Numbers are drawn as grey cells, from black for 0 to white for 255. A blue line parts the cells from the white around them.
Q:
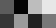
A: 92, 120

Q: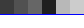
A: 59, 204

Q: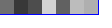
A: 111, 175

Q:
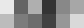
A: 233, 217

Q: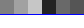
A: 127, 85

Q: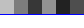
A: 192, 78

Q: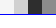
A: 245, 140

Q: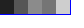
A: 33, 206

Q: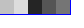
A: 193, 117

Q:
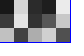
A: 24, 80
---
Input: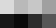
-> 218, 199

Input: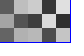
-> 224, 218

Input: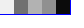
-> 240, 178

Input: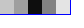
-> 228, 198

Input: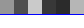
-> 202, 182

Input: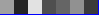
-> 226, 160

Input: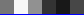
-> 247, 145
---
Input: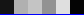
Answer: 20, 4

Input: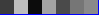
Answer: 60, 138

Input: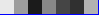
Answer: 233, 178

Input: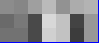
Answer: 140, 152

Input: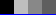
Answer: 0, 95

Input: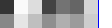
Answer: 52, 205

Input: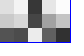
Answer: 223, 49

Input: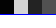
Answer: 3, 81

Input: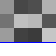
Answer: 149, 198
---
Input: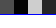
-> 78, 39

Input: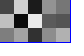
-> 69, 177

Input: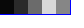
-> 8, 134

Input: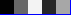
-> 2, 167

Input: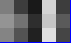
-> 126, 69

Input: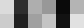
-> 219, 225

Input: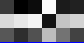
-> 58, 66
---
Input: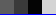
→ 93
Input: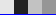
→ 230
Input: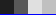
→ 31
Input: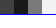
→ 65
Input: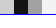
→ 207
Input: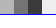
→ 183
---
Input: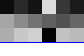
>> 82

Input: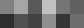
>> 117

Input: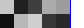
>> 171

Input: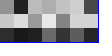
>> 212

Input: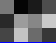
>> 135

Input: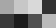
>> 217

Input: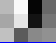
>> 19
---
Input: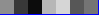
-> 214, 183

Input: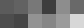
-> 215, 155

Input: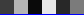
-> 231, 180

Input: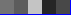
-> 196, 115

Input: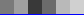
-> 208, 185

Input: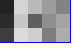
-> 219, 212

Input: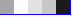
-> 254, 226

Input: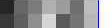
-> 213, 189

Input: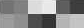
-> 233, 220
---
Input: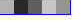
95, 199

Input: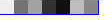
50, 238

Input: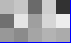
159, 237

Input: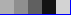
96, 211

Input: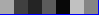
91, 193

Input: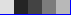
67, 224

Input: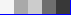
204, 245

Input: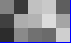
179, 220
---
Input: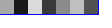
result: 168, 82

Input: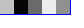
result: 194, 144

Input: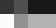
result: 52, 178

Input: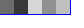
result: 108, 192

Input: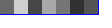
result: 104, 84

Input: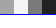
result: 165, 34

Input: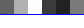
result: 99, 122
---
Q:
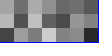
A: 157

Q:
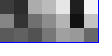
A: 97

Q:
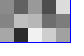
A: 43

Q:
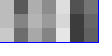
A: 109

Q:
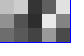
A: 89

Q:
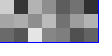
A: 86

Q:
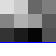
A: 27

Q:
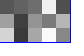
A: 57

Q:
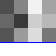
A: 155

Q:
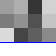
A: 69
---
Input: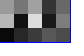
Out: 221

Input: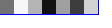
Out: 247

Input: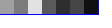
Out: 226

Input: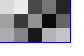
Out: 233

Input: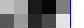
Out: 228

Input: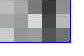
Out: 215

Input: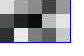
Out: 234
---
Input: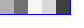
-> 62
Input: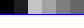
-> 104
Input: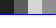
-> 143
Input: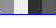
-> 93
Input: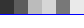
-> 234
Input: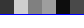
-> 73
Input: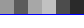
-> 42
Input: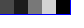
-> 0
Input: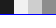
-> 141
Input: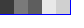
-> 208
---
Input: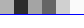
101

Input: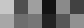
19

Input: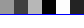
2

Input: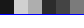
44

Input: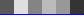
187

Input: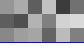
194

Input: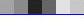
102

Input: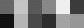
136

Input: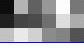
151
